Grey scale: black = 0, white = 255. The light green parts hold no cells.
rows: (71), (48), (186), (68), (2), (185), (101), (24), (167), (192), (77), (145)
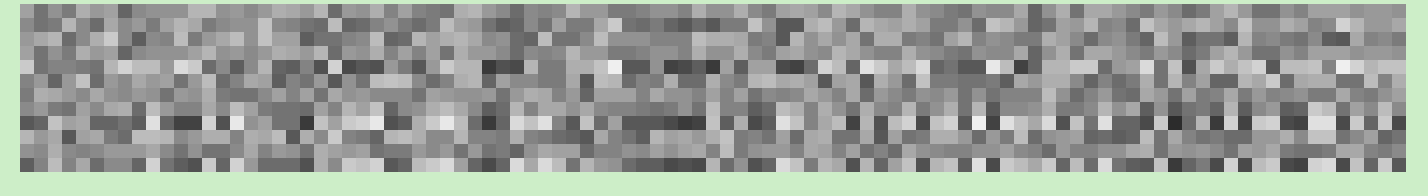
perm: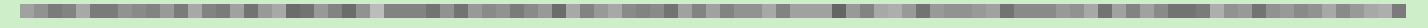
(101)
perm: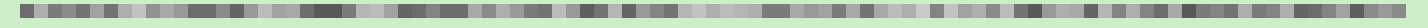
(185)
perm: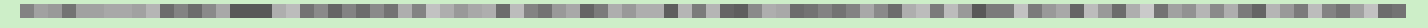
(192)
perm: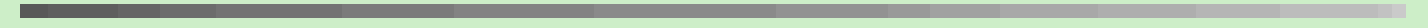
(24)
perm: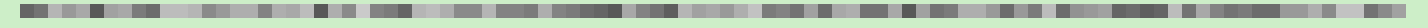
(192)

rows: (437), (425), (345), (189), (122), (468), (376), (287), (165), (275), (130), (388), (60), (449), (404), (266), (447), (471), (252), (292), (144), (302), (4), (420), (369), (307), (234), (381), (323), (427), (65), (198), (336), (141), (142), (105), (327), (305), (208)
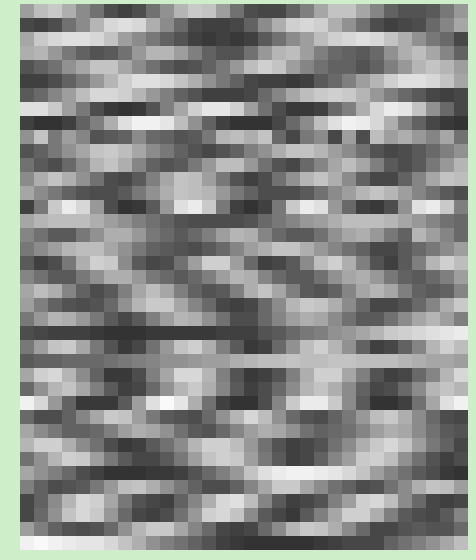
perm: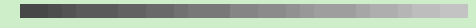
(471)
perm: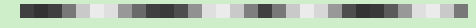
(404)

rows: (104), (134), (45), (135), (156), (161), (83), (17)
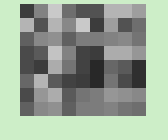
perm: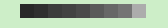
(156)
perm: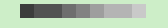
(104)

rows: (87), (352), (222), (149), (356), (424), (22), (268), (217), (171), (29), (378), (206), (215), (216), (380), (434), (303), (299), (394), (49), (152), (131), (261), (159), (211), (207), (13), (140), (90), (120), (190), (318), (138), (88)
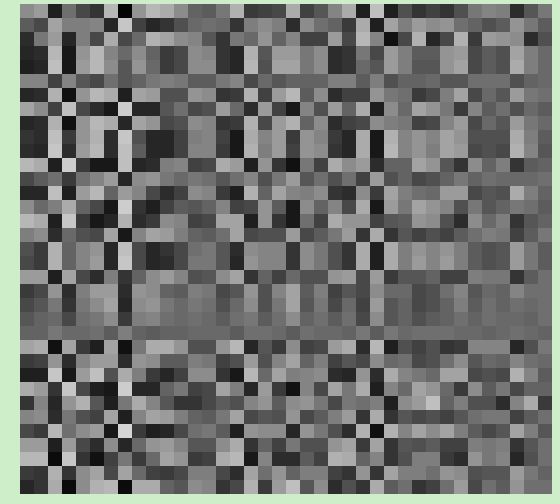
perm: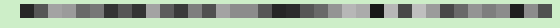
(356)
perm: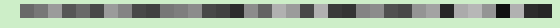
(217)
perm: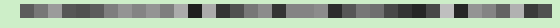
(303)

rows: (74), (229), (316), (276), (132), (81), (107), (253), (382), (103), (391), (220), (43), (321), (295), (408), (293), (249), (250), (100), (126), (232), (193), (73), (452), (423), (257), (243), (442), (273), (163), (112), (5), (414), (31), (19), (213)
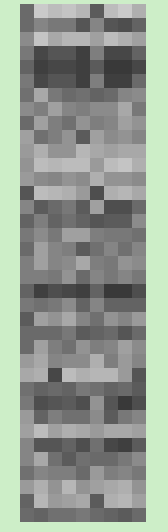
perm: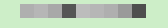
(321)
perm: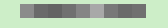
(107)
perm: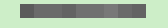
(213)
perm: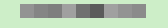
(103)
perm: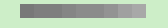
(250)

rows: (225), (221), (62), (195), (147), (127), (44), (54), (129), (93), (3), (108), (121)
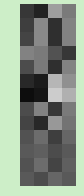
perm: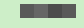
(121)
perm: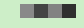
(62)
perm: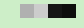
(44)
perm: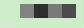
(147)
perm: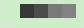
(54)
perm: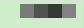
(195)

